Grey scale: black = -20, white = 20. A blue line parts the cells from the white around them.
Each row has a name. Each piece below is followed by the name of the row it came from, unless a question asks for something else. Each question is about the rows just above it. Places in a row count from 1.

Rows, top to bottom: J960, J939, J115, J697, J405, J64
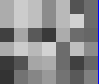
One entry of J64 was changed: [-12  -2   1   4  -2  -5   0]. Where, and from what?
6, [-6]
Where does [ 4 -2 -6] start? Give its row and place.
J64, 4
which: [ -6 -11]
J115
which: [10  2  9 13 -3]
J939
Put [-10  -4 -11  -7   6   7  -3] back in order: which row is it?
J405
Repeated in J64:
[-2]
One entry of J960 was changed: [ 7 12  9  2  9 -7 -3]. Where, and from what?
3, [10]

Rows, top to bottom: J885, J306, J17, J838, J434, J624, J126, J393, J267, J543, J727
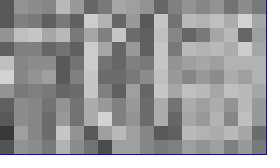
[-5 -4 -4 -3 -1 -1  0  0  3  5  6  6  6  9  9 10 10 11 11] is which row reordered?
J126
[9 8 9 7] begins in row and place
J838, 14
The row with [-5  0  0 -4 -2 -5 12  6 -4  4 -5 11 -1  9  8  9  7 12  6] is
J838
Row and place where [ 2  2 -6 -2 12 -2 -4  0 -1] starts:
J434, 3

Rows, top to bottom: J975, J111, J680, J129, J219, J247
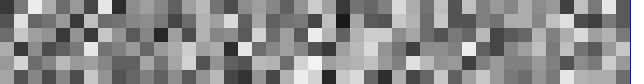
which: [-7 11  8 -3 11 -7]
J111
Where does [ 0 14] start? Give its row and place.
J975, 28
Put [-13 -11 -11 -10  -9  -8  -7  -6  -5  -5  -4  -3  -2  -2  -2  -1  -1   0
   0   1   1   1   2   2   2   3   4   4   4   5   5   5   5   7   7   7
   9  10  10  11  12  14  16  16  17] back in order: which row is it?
J129
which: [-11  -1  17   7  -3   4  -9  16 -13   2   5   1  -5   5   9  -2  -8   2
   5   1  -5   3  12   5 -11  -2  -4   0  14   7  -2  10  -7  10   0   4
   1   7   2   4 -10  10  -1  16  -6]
J975
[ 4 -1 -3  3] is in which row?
J247

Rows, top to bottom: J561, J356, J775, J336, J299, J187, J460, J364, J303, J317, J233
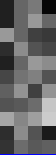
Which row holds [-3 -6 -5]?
J233
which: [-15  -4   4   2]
J299
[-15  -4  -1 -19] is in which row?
J561

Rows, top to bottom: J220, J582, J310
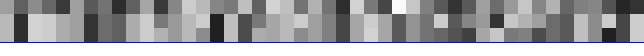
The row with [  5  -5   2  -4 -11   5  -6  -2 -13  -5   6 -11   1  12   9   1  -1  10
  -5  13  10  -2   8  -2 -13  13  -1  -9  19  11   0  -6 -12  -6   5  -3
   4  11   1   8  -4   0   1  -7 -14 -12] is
J220
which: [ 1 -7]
J220
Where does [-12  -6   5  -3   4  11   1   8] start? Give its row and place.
J220, 33
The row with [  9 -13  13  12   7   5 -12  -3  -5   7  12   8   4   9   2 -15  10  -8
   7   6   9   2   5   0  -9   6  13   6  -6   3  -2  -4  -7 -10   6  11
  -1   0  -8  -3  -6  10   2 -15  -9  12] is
J310

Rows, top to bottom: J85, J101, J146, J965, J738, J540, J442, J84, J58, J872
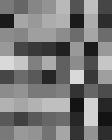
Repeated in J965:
[4]
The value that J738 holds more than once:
[11]
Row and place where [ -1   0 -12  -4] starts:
J442, 4
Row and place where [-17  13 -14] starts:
J84, 6
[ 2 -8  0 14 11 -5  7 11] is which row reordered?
J738
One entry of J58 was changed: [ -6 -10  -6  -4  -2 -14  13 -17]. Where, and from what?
5, [-3]

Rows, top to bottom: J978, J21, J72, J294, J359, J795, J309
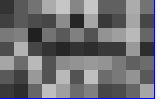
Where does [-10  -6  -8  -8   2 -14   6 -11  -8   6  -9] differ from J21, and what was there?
4, [-9]
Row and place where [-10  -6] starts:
J21, 1

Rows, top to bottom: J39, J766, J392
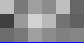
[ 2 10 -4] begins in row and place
J39, 4
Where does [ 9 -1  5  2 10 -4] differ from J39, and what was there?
1, [10]
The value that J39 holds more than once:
[10]
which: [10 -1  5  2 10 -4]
J39
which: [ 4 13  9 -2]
J766

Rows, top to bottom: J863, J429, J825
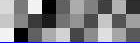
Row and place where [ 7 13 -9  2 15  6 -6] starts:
J825, 4
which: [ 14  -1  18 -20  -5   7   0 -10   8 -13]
J863
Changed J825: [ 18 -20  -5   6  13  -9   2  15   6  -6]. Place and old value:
4, [7]

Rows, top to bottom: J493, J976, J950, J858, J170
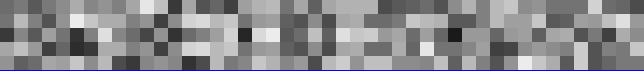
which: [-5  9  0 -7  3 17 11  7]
J170
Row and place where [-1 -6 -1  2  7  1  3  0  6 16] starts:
J493, 2
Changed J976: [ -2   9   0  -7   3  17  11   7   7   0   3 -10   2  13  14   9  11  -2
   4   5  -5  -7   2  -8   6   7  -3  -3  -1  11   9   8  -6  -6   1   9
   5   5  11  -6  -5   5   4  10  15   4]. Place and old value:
35, [0]
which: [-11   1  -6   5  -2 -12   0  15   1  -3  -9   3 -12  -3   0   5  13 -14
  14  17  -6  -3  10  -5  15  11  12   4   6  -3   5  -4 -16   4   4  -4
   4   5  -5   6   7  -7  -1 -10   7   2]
J950
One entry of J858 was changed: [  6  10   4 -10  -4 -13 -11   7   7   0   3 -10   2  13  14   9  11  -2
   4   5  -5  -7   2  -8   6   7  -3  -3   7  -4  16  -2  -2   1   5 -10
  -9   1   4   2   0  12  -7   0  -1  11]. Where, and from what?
38, [2]
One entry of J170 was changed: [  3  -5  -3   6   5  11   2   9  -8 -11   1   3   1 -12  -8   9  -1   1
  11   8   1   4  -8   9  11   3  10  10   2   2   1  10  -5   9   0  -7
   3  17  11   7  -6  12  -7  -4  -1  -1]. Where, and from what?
25, [12]
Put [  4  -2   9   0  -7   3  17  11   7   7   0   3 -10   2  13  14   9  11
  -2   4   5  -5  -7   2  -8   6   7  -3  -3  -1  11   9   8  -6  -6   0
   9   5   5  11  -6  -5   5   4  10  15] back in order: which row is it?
J976

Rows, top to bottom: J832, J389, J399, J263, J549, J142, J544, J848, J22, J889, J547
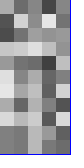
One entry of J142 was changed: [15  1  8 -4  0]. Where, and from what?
3, [7]
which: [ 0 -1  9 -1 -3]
J547

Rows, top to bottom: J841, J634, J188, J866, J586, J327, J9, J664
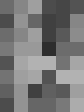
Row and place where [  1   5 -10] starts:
J188, 2
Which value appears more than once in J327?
[8]
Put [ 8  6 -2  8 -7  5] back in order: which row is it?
J327
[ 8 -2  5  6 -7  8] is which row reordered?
J327
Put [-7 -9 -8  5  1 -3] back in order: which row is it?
J841
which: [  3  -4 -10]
J634

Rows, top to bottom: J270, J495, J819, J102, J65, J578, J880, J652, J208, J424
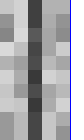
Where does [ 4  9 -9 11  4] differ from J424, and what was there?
5, [3]
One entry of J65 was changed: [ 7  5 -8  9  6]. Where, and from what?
1, [8]
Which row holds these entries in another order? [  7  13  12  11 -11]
J652
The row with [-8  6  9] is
J880
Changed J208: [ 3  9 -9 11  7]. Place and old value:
1, [4]

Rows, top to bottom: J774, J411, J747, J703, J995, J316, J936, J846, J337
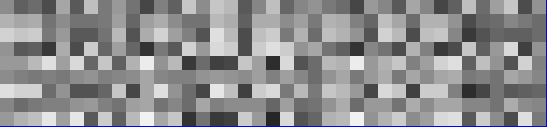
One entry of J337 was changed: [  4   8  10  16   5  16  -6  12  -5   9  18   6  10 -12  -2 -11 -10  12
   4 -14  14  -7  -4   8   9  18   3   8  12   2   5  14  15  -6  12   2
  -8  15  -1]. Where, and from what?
13, [11]
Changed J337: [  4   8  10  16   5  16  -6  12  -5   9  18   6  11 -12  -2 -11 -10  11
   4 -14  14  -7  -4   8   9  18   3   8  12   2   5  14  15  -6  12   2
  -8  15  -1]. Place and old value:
18, [12]
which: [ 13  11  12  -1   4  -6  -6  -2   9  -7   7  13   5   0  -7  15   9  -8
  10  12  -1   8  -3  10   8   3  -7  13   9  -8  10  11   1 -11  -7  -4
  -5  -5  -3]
J747
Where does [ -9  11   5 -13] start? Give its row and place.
J995, 17

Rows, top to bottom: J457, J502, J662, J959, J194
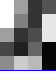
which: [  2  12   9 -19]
J194
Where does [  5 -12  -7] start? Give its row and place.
J457, 2
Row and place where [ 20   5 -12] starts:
J457, 1

